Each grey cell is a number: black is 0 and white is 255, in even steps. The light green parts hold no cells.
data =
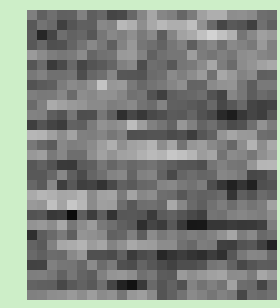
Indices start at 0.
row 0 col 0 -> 127
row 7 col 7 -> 195
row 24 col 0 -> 105
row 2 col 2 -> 69
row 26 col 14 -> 90
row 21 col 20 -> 60
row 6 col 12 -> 107
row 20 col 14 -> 98
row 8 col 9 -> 134
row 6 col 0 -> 120
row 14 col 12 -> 185
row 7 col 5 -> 132
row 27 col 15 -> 81
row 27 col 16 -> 131
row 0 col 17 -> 160
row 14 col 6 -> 142
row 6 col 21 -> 131
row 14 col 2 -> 121
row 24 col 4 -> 137
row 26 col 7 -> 129
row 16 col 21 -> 120
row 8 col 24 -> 100
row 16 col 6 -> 101
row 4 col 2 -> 125
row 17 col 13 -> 132
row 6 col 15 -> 127
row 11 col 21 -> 82
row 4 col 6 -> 102
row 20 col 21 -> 134
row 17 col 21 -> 52
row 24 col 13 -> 39
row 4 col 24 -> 129
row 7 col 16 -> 100
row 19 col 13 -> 105
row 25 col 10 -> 76
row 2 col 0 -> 92
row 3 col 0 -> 88
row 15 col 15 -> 86
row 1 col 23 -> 112

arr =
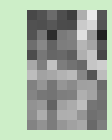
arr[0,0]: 72
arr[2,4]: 129
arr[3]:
[110, 135, 99, 125, 127, 181, 165, 86]
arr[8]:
[132, 119, 116, 126, 128, 175, 163, 116]
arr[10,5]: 149
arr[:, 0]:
[72, 81, 83, 110, 76, 168, 189, 129, 132, 146, 143, 131]
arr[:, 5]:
[174, 202, 224, 181, 175, 105, 135, 160, 175, 190, 149, 168]
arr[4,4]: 94
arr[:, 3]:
[78, 76, 122, 125, 105, 125, 178, 149, 126, 161, 174, 150]
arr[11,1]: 146
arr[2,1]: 118
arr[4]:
[76, 119, 102, 105, 94, 175, 196, 72]
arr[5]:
[168, 127, 193, 125, 114, 105, 197, 205]
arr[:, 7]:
[86, 84, 33, 86, 72, 205, 188, 107, 116, 112, 117, 126]
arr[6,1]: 162
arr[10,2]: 125
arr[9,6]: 117
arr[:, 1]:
[82, 79, 118, 135, 119, 127, 162, 149, 119, 152, 173, 146]
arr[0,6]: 234
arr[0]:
[72, 82, 107, 78, 62, 174, 234, 86]
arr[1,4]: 75
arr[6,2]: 167

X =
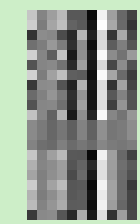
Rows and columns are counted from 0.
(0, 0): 197
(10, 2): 98
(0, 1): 132
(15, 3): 158
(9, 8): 63
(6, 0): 209
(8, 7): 224
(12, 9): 123
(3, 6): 15
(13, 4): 107
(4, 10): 154
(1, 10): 52
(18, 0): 178
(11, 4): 95
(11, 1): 122
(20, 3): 86
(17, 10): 57
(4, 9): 115
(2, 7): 214
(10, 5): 143
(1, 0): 206
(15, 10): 90
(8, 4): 46
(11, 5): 130
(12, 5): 130
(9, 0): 83
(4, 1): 133
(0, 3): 185
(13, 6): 107
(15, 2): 141
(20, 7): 222
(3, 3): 125
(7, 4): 35
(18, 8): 162
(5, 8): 71
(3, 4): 47
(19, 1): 131

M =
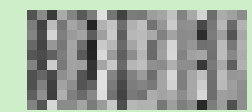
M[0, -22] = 83
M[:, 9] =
[66, 110, 94, 106, 96, 106, 83, 72, 66, 78]
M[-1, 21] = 142
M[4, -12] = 141
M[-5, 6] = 50
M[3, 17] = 112
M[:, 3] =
[170, 118, 127, 119, 125, 121, 143, 162, 174, 139]
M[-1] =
[130, 85, 214, 139, 139, 163, 123, 155, 199, 78, 182, 177, 178, 119, 158, 126, 140, 41, 125, 156, 81, 142]
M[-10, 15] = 130
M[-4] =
[81, 101, 73, 143, 159, 85, 53, 223, 133, 83, 130, 155, 109, 163, 214, 127, 166, 191, 112, 187, 150, 152]
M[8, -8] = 170
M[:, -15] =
[224, 177, 159, 201, 216, 165, 223, 225, 220, 155]
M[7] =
[80, 128, 63, 162, 142, 84, 99, 225, 123, 72, 125, 131, 121, 165, 209, 127, 167, 204, 110, 185, 158, 143]
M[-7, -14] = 183
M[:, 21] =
[140, 178, 167, 176, 171, 176, 152, 143, 141, 142]
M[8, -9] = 163
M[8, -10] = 172
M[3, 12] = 107
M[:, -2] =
[160, 106, 85, 120, 136, 94, 150, 158, 155, 81]
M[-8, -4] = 124
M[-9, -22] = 124
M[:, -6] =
[168, 144, 140, 150, 161, 141, 166, 167, 167, 140]
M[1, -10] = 115
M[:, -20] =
[59, 188, 212, 151, 96, 204, 73, 63, 61, 214]
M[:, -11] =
[120, 191, 186, 189, 181, 190, 155, 131, 114, 177]
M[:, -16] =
[124, 37, 93, 34, 38, 50, 53, 99, 135, 123]

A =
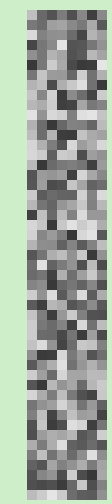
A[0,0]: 191
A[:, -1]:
[137, 89, 158, 147, 164, 230, 177, 58, 204, 132, 196, 187, 162, 215, 146, 155, 136, 110, 218, 184, 152, 174, 89, 189, 146, 76, 134, 80, 172, 89, 80, 188, 75, 129, 111, 148, 185, 202, 200, 98, 68, 118, 206, 86, 142, 164, 168, 130, 145]
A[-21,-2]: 93
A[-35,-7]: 203
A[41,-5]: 79
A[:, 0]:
[191, 121, 217, 70, 144, 56, 118, 179, 197, 183, 226, 177, 189, 213, 215, 185, 84, 86, 202, 183, 65, 214, 210, 180, 86, 111, 107, 132, 205, 91, 195, 204, 204, 194, 143, 90, 205, 86, 213, 117, 127, 81, 79, 173, 125, 98, 83, 79, 187]
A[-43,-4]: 103
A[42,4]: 182
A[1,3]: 164
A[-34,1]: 56
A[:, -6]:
[83, 159, 143, 138, 179, 204, 155, 76, 210, 204, 216, 56, 180, 125, 96, 107, 149, 76, 107, 101, 106, 57, 155, 140, 174, 99, 64, 57, 220, 183, 61, 107, 106, 148, 61, 174, 107, 184, 124, 159, 68, 61, 174, 173, 115, 165, 147, 80, 229]
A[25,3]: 123
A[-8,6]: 63
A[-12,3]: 148
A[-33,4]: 63
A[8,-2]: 68
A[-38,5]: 128
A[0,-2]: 63
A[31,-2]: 113
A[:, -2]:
[63, 170, 180, 119, 184, 61, 114, 113, 68, 120, 228, 102, 170, 174, 158, 64, 167, 99, 131, 129, 152, 218, 226, 130, 57, 187, 201, 135, 93, 139, 82, 113, 158, 194, 84, 177, 186, 182, 68, 153, 161, 63, 101, 108, 223, 123, 56, 79, 91]
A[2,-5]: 145
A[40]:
[127, 191, 68, 138, 192, 157, 161, 68]
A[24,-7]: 116
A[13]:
[213, 176, 125, 84, 216, 157, 174, 215]
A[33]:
[194, 219, 148, 68, 109, 200, 194, 129]
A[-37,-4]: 59
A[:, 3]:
[124, 164, 145, 228, 165, 169, 153, 175, 60, 63, 207, 103, 61, 84, 203, 121, 159, 82, 100, 150, 187, 199, 126, 98, 189, 123, 175, 104, 90, 172, 151, 131, 73, 68, 215, 224, 213, 148, 189, 212, 138, 79, 166, 220, 157, 129, 77, 60, 202]

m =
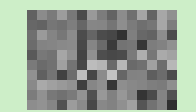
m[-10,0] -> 97
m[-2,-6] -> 151
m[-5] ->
[122, 107, 113, 160, 116, 70, 188, 181, 106, 183, 106, 112, 160, 109, 183]
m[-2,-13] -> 120
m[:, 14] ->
[144, 125, 76, 144, 162, 183, 76, 142, 82, 47]
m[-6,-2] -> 170
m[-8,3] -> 119
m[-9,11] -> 111
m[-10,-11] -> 120
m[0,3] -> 156
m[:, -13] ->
[122, 118, 132, 133, 115, 113, 116, 160, 120, 133]
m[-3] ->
[137, 169, 160, 153, 146, 63, 134, 143, 54, 142, 136, 133, 126, 123, 142]
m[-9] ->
[103, 99, 118, 113, 126, 102, 134, 133, 117, 142, 123, 111, 118, 167, 125]
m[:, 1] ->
[139, 99, 154, 131, 120, 107, 96, 169, 145, 146]
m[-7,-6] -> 115
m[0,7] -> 124
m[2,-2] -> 141
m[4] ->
[89, 120, 115, 166, 145, 67, 144, 78, 72, 75, 122, 174, 119, 170, 162]
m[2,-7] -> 71
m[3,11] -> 54
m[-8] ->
[111, 154, 132, 119, 139, 76, 101, 76, 71, 50, 127, 104, 99, 141, 76]
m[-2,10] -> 132
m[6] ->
[145, 96, 116, 65, 109, 190, 70, 139, 194, 102, 130, 131, 94, 108, 76]
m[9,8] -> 130
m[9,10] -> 161
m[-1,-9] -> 72
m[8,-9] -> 81
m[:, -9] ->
[153, 134, 101, 133, 144, 188, 70, 134, 81, 72]

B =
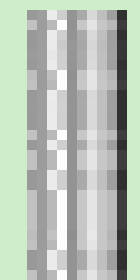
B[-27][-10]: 153
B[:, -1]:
[49, 60, 48, 55, 54, 48, 54, 61, 48, 48, 48, 48, 61, 48, 61, 61, 48, 48, 61, 61, 61, 61, 49, 61, 48, 48, 61]
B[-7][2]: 185
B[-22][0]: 153
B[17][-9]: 158
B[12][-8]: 185
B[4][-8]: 231
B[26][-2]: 186
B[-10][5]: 170
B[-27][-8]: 235
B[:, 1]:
[158, 156, 158, 158, 158, 158, 156, 156, 158, 158, 158, 158, 156, 158, 156, 156, 158, 158, 156, 156, 156, 156, 155, 156, 158, 158, 156]
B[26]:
[193, 156, 185, 253, 146, 199, 228, 198, 186, 61]
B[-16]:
[153, 158, 235, 207, 148, 169, 217, 191, 159, 48]
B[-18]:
[154, 158, 234, 208, 148, 170, 217, 191, 160, 48]
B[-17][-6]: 148
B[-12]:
[193, 156, 185, 253, 146, 199, 228, 198, 186, 61]
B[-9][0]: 193
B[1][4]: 145
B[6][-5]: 197
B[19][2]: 185
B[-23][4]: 150
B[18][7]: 198
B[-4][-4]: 228
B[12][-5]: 199
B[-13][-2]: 186
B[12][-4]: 228
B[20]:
[193, 156, 185, 253, 146, 199, 228, 198, 186, 61]
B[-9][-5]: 199
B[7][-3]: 198
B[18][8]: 186
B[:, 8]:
[159, 185, 159, 160, 161, 159, 182, 186, 159, 160, 159, 159, 186, 159, 186, 186, 159, 159, 186, 186, 186, 186, 181, 186, 159, 159, 186]
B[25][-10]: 153
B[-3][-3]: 191

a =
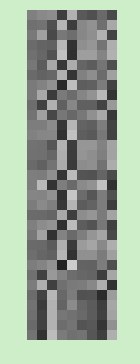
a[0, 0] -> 128
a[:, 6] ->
[80, 145, 143, 150, 158, 93, 142, 96, 146, 96, 144, 95, 89, 150, 142, 143, 82, 146, 86, 99, 149, 84, 149, 165, 144, 98, 100, 136, 83, 91, 92, 88, 86]
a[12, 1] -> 134
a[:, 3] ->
[62, 181, 120, 183, 192, 55, 176, 42, 122, 96, 119, 54, 48, 179, 174, 171, 53, 126, 48, 55, 169, 47, 131, 175, 182, 34, 130, 112, 104, 100, 118, 109, 123]
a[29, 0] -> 114
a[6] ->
[106, 99, 103, 176, 53, 129, 142, 108, 160]
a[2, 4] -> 110
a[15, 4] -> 58
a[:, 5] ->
[89, 136, 135, 143, 158, 101, 129, 93, 133, 96, 120, 99, 94, 150, 148, 140, 84, 138, 107, 92, 141, 93, 126, 155, 144, 99, 103, 124, 81, 102, 105, 84, 115]
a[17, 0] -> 125
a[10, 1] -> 160
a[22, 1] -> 162
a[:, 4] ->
[177, 61, 110, 50, 48, 172, 53, 190, 108, 135, 104, 181, 193, 61, 60, 58, 187, 106, 197, 180, 62, 188, 106, 59, 50, 205, 109, 122, 124, 139, 113, 116, 112]
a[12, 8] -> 66
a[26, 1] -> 65
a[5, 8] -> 79
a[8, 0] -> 122
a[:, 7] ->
[105, 111, 177, 116, 132, 117, 108, 124, 184, 67, 168, 126, 120, 130, 127, 114, 101, 192, 124, 125, 123, 120, 165, 137, 123, 125, 62, 174, 44, 62, 65, 53, 63]
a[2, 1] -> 160
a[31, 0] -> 106
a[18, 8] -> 80
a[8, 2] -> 59
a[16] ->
[126, 124, 144, 53, 187, 84, 82, 101, 75]
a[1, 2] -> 80
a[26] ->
[112, 65, 153, 130, 109, 103, 100, 62, 166]
